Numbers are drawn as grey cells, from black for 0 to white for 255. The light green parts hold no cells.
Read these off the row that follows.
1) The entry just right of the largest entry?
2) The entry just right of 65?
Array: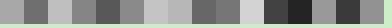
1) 65
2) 35

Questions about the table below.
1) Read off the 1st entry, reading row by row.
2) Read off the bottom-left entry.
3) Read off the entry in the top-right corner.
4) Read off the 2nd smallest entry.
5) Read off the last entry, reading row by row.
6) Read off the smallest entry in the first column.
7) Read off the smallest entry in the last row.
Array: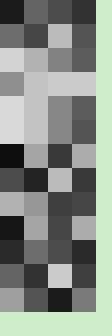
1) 28
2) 159
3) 50
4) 22
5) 122
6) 15
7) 28

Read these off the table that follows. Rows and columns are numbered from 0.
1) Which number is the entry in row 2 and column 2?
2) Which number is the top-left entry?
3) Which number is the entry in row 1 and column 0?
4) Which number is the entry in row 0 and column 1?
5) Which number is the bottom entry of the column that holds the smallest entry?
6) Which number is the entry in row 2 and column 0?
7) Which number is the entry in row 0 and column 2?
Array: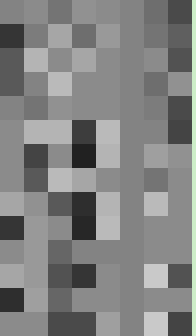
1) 139
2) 131
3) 53
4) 139
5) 74
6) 89
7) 116

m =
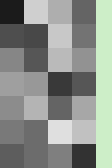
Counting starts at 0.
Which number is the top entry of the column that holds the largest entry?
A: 174
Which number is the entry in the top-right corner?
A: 100
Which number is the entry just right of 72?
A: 200
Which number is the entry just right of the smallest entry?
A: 207
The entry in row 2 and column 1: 86
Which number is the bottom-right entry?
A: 50
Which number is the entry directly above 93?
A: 121

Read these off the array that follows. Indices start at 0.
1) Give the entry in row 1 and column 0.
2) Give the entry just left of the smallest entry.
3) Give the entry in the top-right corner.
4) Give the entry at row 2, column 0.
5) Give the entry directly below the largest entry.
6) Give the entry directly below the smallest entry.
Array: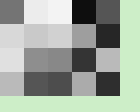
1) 216
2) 243
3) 85
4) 224
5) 209
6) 158
